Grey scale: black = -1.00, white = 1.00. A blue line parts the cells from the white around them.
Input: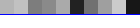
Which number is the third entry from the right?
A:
0.25
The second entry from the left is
0.51
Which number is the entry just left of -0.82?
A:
0.59

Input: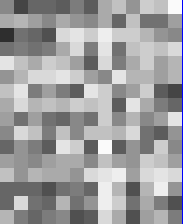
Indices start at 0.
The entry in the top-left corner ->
0.07
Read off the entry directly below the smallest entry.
-0.11
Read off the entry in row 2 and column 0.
-0.64
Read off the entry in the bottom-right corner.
-0.03
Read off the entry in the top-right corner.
0.96
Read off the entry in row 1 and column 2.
0.25
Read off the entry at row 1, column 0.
0.33
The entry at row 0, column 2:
-0.20
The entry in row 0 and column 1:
-0.46
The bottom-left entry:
0.42
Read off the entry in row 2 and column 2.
-0.20
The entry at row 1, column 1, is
0.42

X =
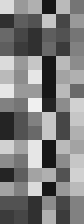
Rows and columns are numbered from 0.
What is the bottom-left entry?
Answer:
-0.54
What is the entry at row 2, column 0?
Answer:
-0.18
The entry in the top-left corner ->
0.72
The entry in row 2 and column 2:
-0.62
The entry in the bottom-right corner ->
0.01
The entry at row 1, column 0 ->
-0.62
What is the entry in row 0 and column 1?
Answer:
0.20
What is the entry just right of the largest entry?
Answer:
-0.72
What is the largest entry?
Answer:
0.88
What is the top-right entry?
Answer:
-0.08
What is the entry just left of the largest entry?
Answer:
-0.08
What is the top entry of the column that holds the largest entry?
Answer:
0.38
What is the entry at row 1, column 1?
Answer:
-0.26
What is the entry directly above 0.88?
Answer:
0.20

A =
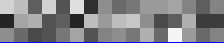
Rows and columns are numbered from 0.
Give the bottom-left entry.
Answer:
0.11
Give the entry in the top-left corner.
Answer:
0.65
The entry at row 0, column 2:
-0.26
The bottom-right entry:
0.03
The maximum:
0.91
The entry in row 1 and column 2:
0.38
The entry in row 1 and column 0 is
-0.72
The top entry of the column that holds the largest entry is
0.29
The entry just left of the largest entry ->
-0.17

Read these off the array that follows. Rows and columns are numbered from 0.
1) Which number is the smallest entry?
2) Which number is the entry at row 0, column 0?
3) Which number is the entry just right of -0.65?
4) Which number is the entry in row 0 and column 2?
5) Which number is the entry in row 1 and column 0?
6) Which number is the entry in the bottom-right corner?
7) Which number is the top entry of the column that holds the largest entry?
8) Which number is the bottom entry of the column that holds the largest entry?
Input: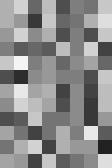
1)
-0.73
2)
0.38
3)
0.09
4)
-0.19
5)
0.38
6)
0.74
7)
0.65
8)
0.19

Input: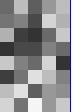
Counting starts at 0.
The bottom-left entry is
0.66
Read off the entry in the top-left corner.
-0.17
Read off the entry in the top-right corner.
0.48
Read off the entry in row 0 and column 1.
0.48
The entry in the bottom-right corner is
0.57
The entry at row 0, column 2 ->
-0.26
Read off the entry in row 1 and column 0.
-0.09
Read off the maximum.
0.92
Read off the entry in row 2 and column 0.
0.39
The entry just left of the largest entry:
-0.09
